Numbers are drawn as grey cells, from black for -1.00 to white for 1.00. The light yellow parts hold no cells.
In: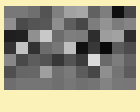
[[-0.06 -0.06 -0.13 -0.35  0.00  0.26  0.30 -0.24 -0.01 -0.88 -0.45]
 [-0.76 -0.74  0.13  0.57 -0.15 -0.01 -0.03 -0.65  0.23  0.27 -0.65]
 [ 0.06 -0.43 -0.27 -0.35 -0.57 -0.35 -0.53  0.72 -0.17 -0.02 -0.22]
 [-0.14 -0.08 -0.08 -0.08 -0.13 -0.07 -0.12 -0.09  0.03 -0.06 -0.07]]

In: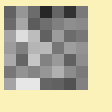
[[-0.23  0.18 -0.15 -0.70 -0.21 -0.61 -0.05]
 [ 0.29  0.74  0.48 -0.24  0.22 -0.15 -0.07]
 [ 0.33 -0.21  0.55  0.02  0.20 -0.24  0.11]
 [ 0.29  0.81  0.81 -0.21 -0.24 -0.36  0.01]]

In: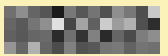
[[-0.12  0.11 -0.21 -0.33 -0.79 -0.06 -0.32 -0.09 -0.37  0.12 -0.06 -0.39
   0.57]
 [-0.24 -0.31 -0.20 -0.17 -0.66 -0.12 -0.60  0.01 -0.67 -0.20 -0.41 -0.02
   0.11]]

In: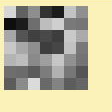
[[ 0.68 -0.24  0.11 -0.61 -0.79  0.53  0.12]
 [ 0.31 -0.34 -0.50 -0.43 -0.52  0.58  0.33]
 [ 0.41  0.48  0.08  0.24  0.55  0.14 -0.09]
 [-0.28  0.09  0.72 -0.18  0.03 -0.27 -0.20]]

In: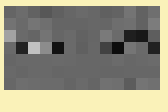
[[-0.21 -0.15 -0.23 -0.32 -0.25 -0.20 -0.17 -0.19 -0.25 -0.22 -0.09 -0.23
  -0.13]
 [ 0.27 -0.17 -0.21 -0.09 -0.20 -0.17 -0.23 -0.20 -0.04 -0.16 -0.76 -0.81
  -0.26]
 [-0.20 -0.18 -0.18 -0.18 -0.17 -0.18 -0.19 -0.19 -0.19 -0.16 -0.19 -0.18
  -0.16]
 [-0.19 -0.14 -0.15 -0.16 -0.16 -0.21 -0.17 -0.21 -0.11 -0.13 -0.28 -0.09
  -0.12]]

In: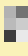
[[ 0.40 -0.10]
 [-0.52  0.83]]

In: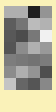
[[ 0.37  0.37 -0.76  0.16]
 [-0.31 -0.40 -0.06  0.89]
 [-0.02 -0.06 -0.10 -0.03]
 [ 0.54 -0.20 -0.33  0.07]]
